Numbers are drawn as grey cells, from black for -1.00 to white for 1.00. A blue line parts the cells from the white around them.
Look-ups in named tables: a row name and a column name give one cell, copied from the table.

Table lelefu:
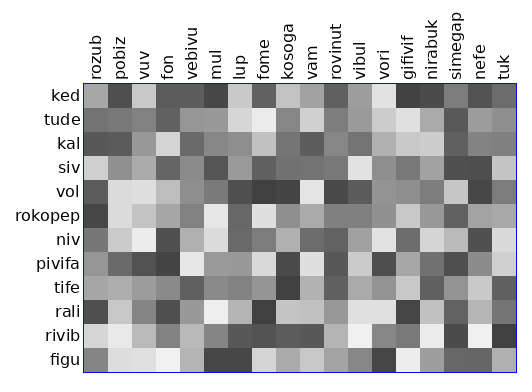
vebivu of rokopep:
0.02
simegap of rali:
-0.23
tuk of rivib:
-0.50
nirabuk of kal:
0.61
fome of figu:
0.66
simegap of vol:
0.55
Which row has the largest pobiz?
rivib

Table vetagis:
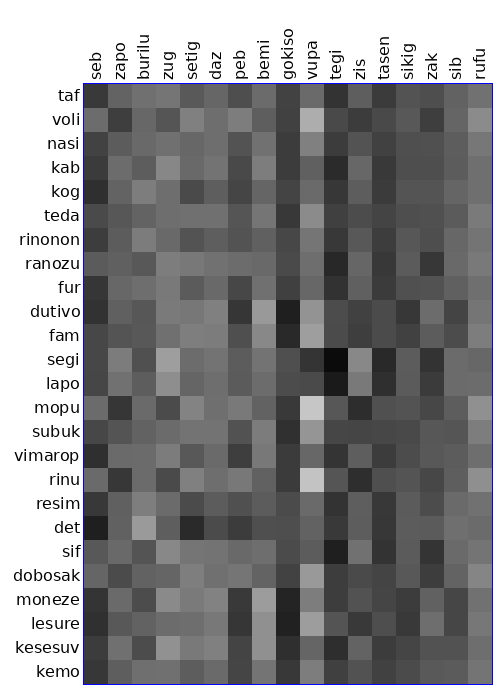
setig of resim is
-0.41
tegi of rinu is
-0.33
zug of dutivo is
-0.04
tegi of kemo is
-0.50
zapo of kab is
-0.15
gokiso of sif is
-0.41
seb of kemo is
-0.57

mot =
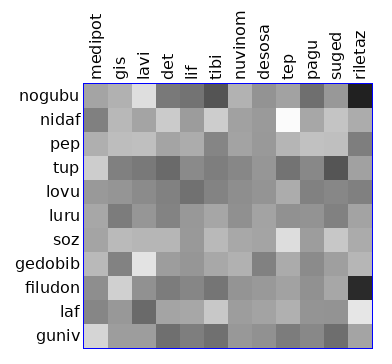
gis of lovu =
0.17
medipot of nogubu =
0.29
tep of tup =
-0.10
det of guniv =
-0.13
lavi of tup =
-0.05
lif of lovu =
-0.11
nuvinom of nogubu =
0.40
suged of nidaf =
0.54
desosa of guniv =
0.14
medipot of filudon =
0.11
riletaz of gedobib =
0.43
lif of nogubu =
-0.10
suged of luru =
0.01
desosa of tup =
0.18
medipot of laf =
0.05
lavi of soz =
0.43
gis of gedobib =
0.02
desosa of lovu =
0.16
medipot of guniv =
0.67
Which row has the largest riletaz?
laf

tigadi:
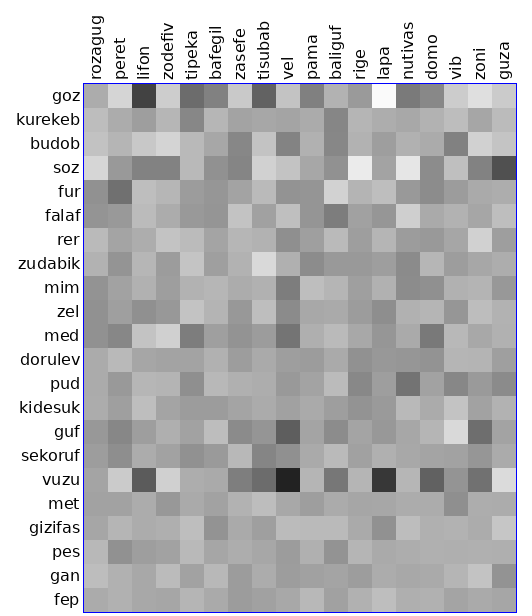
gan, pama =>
0.26
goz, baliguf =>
0.40
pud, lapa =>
0.24
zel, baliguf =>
0.33
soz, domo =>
0.10
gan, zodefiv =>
0.47
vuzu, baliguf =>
-0.07
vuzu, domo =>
-0.24
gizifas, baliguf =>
0.46
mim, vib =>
0.39
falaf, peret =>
0.20
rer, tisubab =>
0.40
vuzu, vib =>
0.16
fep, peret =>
0.39
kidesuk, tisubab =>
0.34
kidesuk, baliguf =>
0.24

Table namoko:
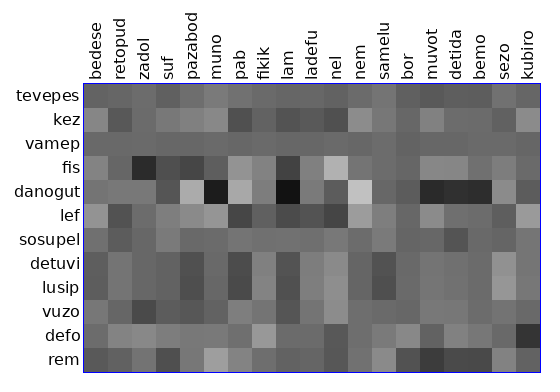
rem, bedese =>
-0.30
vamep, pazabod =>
-0.19
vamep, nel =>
-0.17
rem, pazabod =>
-0.07
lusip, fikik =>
0.03
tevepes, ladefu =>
-0.19
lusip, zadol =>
-0.19
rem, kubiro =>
-0.23

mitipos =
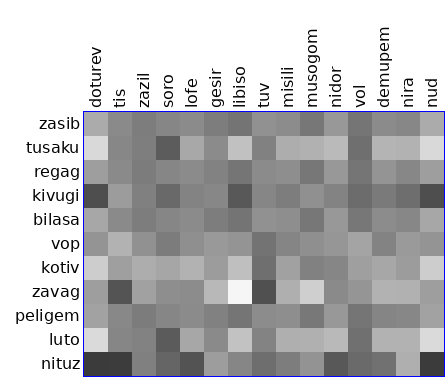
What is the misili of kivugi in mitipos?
-0.02
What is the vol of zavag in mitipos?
0.17
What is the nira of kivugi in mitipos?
-0.14
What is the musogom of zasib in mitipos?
-0.07
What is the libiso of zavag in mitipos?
0.93
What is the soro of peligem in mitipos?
0.05
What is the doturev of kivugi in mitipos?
-0.39
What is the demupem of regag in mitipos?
0.16

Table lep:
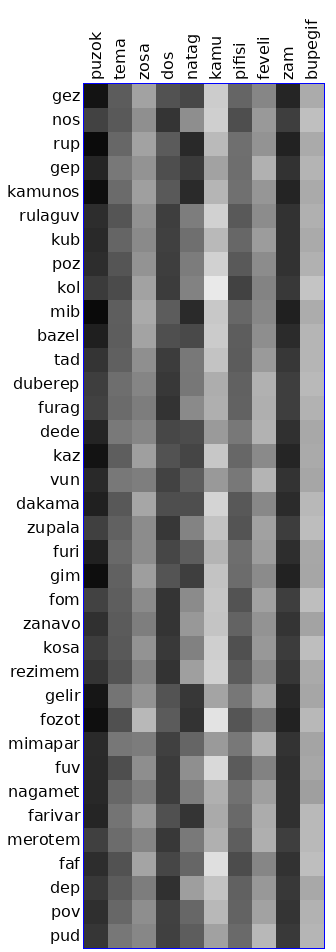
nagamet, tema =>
-0.19
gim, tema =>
-0.24
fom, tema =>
-0.26
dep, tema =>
-0.28
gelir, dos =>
-0.35
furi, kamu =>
0.41
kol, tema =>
-0.41
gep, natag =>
-0.54
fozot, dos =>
-0.29
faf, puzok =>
-0.65
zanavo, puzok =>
-0.62
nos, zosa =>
0.12
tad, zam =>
-0.57
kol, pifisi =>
-0.48
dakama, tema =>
-0.31
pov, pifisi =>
-0.22
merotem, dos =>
-0.56
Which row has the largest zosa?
fozot

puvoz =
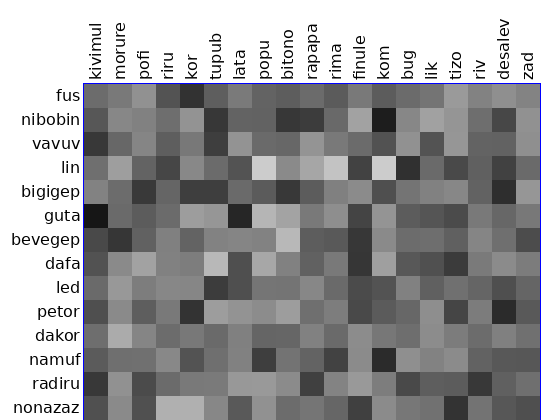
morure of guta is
-0.17
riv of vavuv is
-0.22
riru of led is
0.06
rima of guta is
0.11
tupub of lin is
-0.16
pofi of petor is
-0.26
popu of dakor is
-0.21
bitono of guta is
0.28
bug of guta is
-0.28
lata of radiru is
0.19
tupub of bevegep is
0.02
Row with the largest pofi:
dafa

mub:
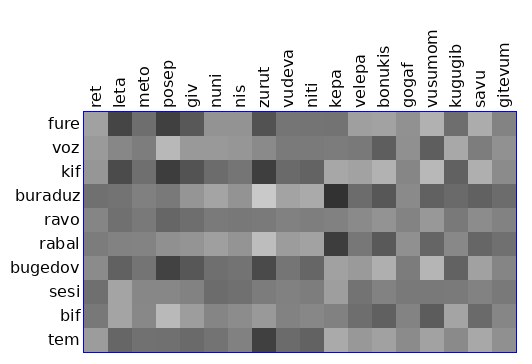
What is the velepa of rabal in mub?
-0.07
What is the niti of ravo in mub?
-0.01
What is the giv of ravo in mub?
-0.14
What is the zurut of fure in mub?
-0.36
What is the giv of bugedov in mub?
-0.32
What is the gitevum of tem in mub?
0.13
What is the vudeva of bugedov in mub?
-0.08
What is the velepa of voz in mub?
-0.05
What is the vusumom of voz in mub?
-0.26
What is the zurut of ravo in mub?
-0.04
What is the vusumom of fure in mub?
0.39
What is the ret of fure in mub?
0.26
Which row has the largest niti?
buraduz

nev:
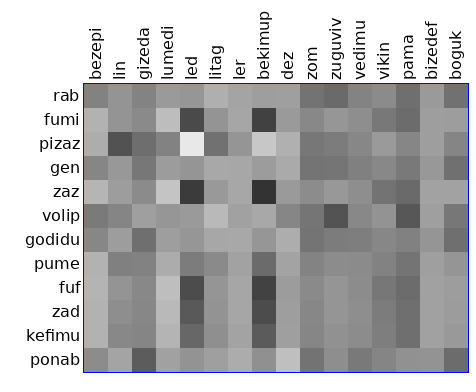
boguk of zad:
0.22
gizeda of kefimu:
0.04
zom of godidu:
-0.09
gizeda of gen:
-0.07
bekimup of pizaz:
0.56
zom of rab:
-0.10
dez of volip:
0.05
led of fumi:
-0.42
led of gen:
0.17
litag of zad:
0.15
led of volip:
0.21
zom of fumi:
0.07
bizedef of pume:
0.25

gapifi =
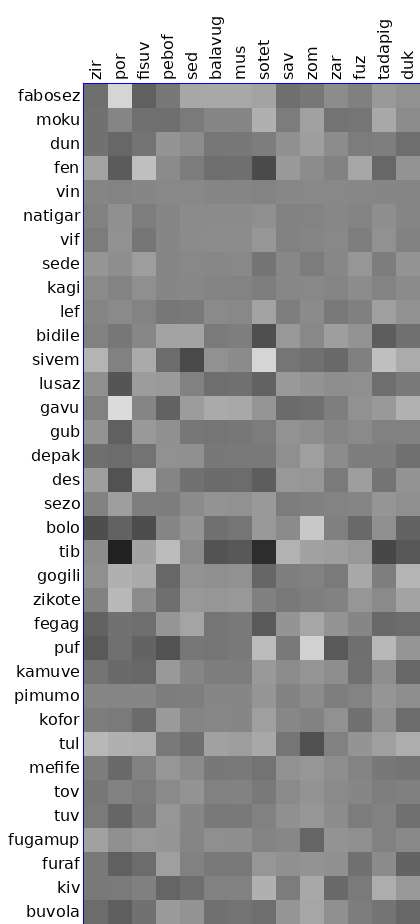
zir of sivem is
0.41
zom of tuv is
0.18
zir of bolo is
-0.39
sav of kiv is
-0.03
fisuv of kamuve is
-0.19
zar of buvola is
0.13
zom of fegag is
0.30
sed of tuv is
0.05
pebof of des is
0.04
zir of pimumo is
0.04
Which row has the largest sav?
tib

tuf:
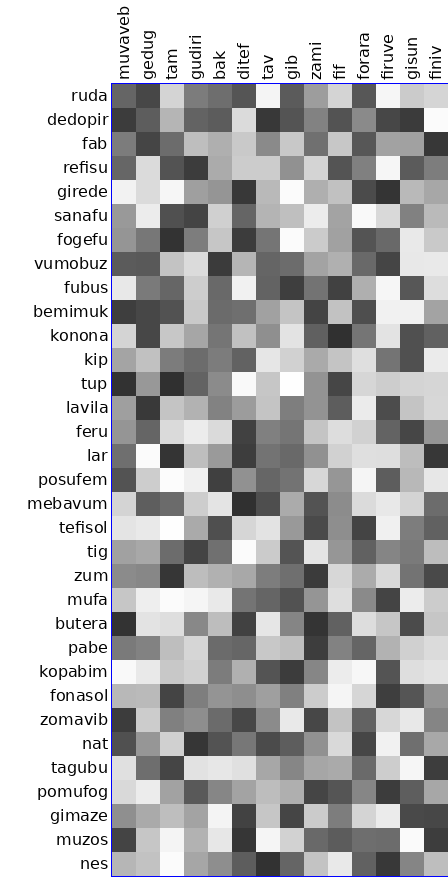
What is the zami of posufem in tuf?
0.69
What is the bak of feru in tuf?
0.71
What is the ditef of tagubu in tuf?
0.76
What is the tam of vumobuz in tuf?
0.53
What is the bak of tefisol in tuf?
-0.38
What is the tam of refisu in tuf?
-0.35
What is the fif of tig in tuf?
0.18
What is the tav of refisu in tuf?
0.60
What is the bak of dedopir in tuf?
-0.28
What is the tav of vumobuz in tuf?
-0.21
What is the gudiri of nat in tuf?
-0.58
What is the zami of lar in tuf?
0.14

